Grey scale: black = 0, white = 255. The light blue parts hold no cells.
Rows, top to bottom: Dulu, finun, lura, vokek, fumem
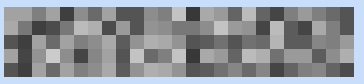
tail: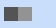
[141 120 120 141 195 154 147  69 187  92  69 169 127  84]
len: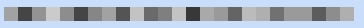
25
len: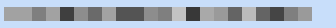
22
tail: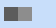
[175]
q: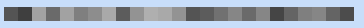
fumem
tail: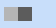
[ 92 134 127 154]

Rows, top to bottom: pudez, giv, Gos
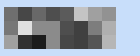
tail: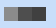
[125 175]
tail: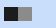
[ 71  64  85 182]

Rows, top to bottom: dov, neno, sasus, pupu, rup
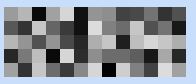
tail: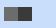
[136 214   2 206 128  66 220 161]
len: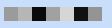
7
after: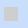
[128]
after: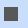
[51]
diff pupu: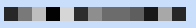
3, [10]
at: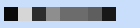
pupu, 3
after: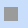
[182]

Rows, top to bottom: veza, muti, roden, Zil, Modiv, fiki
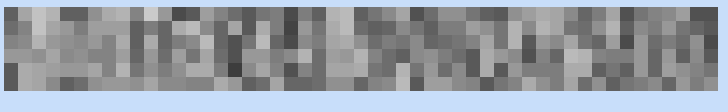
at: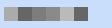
roden, 10
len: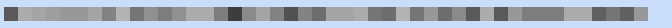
46
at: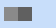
fiki, 3
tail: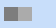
[171  96 117  96 152 102 158 144 131 117]
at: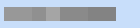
fiki, 7

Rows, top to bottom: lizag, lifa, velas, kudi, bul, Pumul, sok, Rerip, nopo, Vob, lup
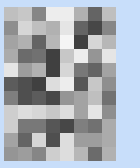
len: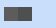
2
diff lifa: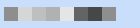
7, [134]
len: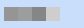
4
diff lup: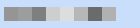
2, [134]
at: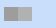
bul, 1

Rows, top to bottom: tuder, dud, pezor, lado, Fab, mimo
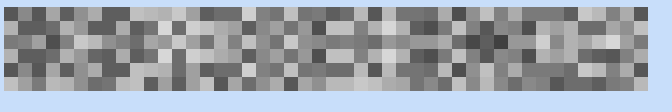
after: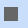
[94]
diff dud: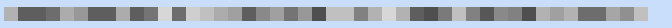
4, [178]

